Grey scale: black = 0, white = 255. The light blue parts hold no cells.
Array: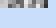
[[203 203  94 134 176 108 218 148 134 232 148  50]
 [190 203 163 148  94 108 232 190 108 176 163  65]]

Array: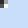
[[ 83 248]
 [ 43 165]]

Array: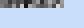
[[127 100  86 155  72 201  18 171 143 100  86 100 143  72 215 143]
 [115 115  59 100  72  86  34  46 115 155  46 115 171 127  72 155]]

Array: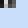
[[ 33 185  74 104]
 [ 19 216  47  90]]

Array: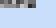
[[173 144 144 144 112 200 173  41  83]
 [ 97 128  83 188  68  97 157 112 112]]

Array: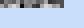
[[167 111 183 215 183  11 127 140  65  51 167 215 199 152 167  80]
 [ 65 127 111  95 152  80 140 127 140  95 111 167  51  65  80  80]]

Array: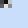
[[ 96 227 142]
 [ 69  14 197]]
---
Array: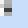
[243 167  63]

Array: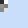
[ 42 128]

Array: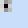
[217   4 187]

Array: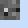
[102  96  87 133 110]

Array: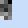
[144  72  98]

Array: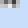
[173 194]

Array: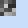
[ 80 201  72 144]
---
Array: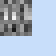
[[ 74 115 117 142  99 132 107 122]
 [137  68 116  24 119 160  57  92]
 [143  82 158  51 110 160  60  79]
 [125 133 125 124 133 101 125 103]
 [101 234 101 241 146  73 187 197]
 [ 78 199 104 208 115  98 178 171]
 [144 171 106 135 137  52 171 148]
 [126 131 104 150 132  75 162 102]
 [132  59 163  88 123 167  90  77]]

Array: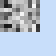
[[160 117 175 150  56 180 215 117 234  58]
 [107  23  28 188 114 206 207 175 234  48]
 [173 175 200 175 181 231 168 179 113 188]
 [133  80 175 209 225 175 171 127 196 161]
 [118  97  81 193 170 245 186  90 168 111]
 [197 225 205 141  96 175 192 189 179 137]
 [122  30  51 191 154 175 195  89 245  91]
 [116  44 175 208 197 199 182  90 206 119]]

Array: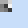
[[134 117  55]
 [125  58 244]
 [171 171 216]]

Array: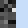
[[ 85  91  67  67]
 [ 95 125  20  14]
 [ 63  87  77  82]
 [ 92  90  76  78]
 [  6  71  36 227]
 [ 71  37 103  55]
 [ 71 115  18  31]]

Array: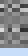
[[120 126 124 127 124 130 121]
 [166 136 103 155 147  96  96]
 [ 99 123 144 107 109 154 148]
 [107 125 138 110 117 141 140]
 [219 145  69 193 178  46  51]
 [160 133 108 147 145  95 102]
 [115 126 132 121 120 139 133]
 [117 125 132 122 119 138 136]
 [155 128 116 145 141 103 117]
 [ 61 114 175  78  85 192 197]
 [201 142  81 179 167  62  69]
 [106 123 146 110 112 152 159]]

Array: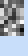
[[ 73 105 184 236 135  80]
 [ 95 240 151 127  87  10]
 [ 59 113 156 232 127  81]
 [211  47 142  96 180 247]
 [154 173  60  50 115 161]
 [221 110 154  58 159 197]
 [217  98 165  76 164 197]
 [ 56 134  94 194 114 101]
 [100 205  95 112  96  76]]
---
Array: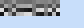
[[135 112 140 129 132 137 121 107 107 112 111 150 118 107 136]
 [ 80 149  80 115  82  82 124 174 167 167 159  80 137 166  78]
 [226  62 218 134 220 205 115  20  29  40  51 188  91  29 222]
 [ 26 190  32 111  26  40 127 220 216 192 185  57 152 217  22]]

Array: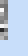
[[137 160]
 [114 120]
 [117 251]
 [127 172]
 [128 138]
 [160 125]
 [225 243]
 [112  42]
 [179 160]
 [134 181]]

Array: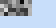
[[125 175   9 127 178 137  93 104]
 [172 173 134 132 159  92 153 207]
 [182  53  57 111  53  61 218 126]
 [179  66 109  78 150 144  41 175]]

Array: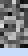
[[ 27  16  79 205  78  85  96]
 [177 157  50 125  84  66 156]
 [ 58  34  87 121 149 131 106]
 [ 71 166 106 116  12  72  79]
 [ 72 101  74 180 176 194  90]
 [ 67 171 184 130 129 131 180]
 [ 71 135 187  63  93  26 220]
 [148  67 201  89  88  97  99]
 [176 120 129 188 164 153  39]
 [ 93  72 107 188 193  88 122]
 [149 123  95  88  79 115 152]
 [ 12  22 102 156 131 188  28]]

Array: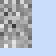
[[152 143 215 114 210 142 218 126]
 [106 211 152 133 187 150 133 171]
 [143 155 141 133 190 112 193 131]
 [169 145 128 223 122 180  76 184]
 [135 193 155 193 196 192 176 148]
 [114 175 172 153 183 101 203 128]
 [192 140 149 159  58 170 120 230]
 [136 130 159 179 150 202 130 176]
 [129 149 202 116 156 143 157  96]
 [109 177 165 151 179 143 203 142]
 [173 155 170 177 226 175 168 157]
 [120 174 153 167 220 162 239 156]]

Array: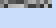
[[177  96 171 125 175 166 125  70  72  90  90 156 111]
 [ 55 184  52 108  64  63 134 198 190 185 176  54 147]]
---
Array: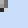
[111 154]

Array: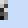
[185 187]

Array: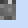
[ 73 117 113  98]

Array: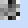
[243 101 113 107 171]

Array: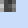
[94 83 69]

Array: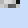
[ 16 100]
